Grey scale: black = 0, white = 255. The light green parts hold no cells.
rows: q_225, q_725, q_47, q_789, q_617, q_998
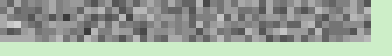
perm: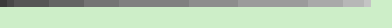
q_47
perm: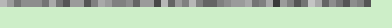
q_617
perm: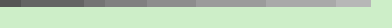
q_998

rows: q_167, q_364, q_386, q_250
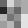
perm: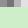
q_386
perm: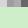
q_167
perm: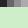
q_364
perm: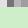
q_250
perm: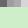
q_167
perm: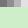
q_386
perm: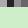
q_364

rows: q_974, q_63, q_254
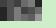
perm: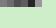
q_254
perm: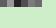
q_254
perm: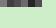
q_63
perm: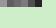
q_254

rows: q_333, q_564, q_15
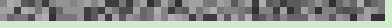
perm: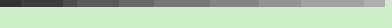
q_333
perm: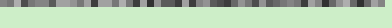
q_564
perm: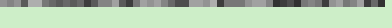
q_564

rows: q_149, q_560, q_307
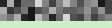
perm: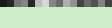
q_307
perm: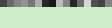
q_307
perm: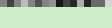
q_149
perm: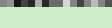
q_149
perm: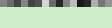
q_307
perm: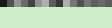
q_560
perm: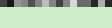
q_149

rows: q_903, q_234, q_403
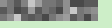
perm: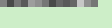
q_403
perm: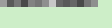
q_403
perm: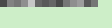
q_403
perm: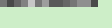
q_403
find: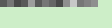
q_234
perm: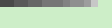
q_403

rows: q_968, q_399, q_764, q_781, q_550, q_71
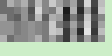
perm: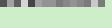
q_781
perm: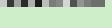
q_399

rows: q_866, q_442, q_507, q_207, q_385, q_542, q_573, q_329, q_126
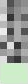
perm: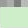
q_542
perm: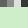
q_507
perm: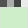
q_385
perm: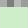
q_542
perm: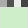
q_385
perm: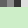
q_507

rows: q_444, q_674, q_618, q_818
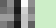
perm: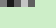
q_818
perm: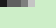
q_818

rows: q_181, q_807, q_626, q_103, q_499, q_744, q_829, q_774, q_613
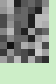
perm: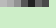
q_103
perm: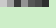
q_774
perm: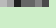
q_744
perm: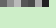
q_103
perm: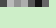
q_829
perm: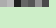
q_103
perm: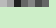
q_744

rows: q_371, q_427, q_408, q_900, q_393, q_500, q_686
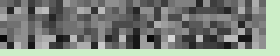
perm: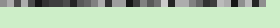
q_686
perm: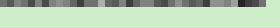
q_393
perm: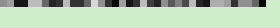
q_500
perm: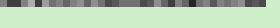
q_393
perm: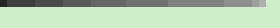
q_900
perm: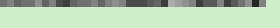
q_900
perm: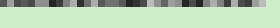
q_427

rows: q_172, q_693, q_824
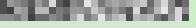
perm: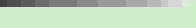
q_172
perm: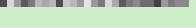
q_824
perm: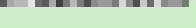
q_824

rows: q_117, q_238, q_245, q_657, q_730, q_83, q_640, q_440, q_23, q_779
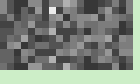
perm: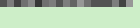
q_640
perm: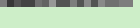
q_657
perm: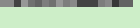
q_440

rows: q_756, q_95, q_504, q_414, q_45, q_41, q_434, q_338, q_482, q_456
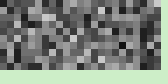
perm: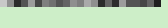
q_756
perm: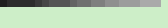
q_456
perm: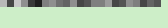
q_41
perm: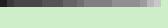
q_41
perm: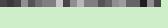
q_482
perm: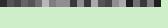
q_45

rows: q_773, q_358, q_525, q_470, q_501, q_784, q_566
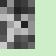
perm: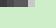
q_784
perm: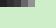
q_358
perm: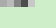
q_525
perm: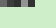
q_773

